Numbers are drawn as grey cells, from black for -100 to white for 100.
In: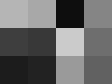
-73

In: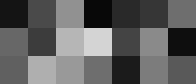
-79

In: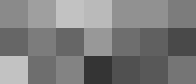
-37

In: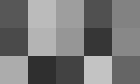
-48

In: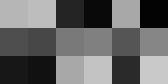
53

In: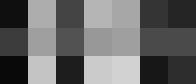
65
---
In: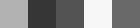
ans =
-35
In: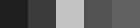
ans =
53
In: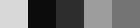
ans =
-64
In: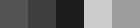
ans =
-78
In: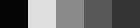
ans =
8
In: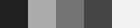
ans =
-8
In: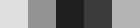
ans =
-75
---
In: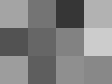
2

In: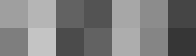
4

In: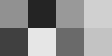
-17

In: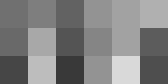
27

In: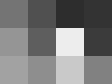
86

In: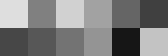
-83
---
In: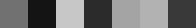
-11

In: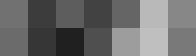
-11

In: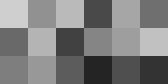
62

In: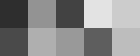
-64

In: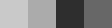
58

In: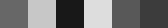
-19

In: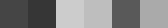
-46

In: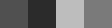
-37
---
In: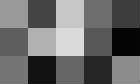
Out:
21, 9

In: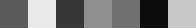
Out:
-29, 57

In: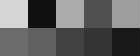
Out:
67, -81

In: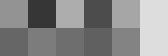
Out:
15, 73

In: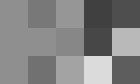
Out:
12, -27

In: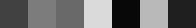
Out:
-49, -76
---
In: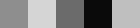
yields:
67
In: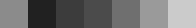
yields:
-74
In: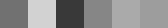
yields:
65
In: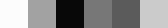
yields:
27
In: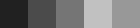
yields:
-41
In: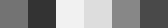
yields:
-60
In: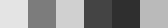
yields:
-3
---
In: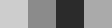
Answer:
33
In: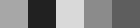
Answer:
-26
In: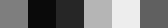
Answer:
-25
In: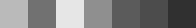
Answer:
-62
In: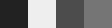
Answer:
-8
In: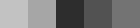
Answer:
-10
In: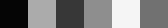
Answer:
-11
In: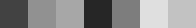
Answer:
52
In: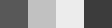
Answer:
-53
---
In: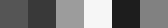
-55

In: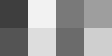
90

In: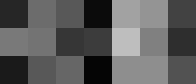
-15

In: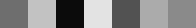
52

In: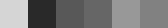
-68

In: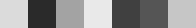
-67

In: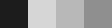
68

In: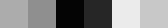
12

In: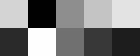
-99
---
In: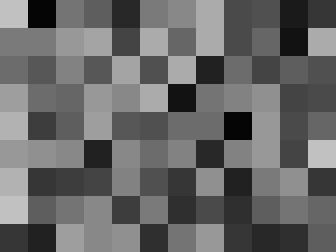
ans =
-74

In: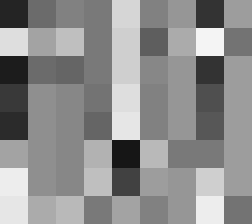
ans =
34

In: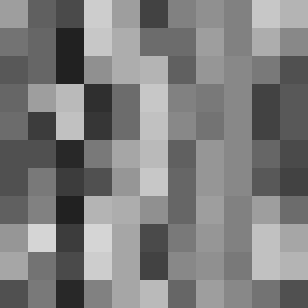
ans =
-5

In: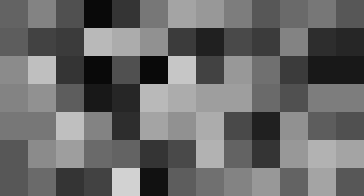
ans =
-17

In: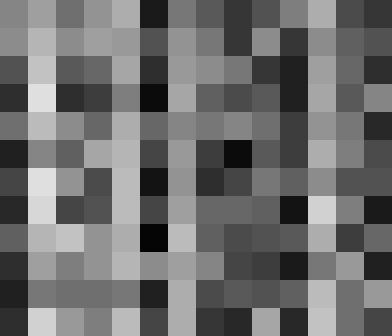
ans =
64

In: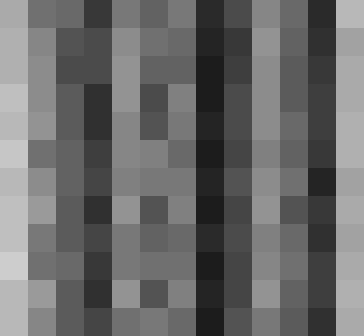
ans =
5

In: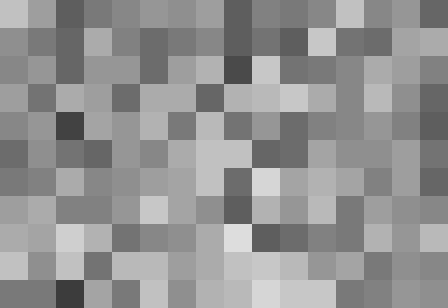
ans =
-5

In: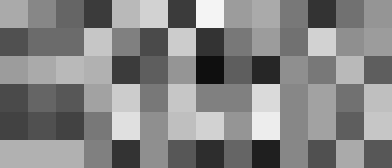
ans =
39
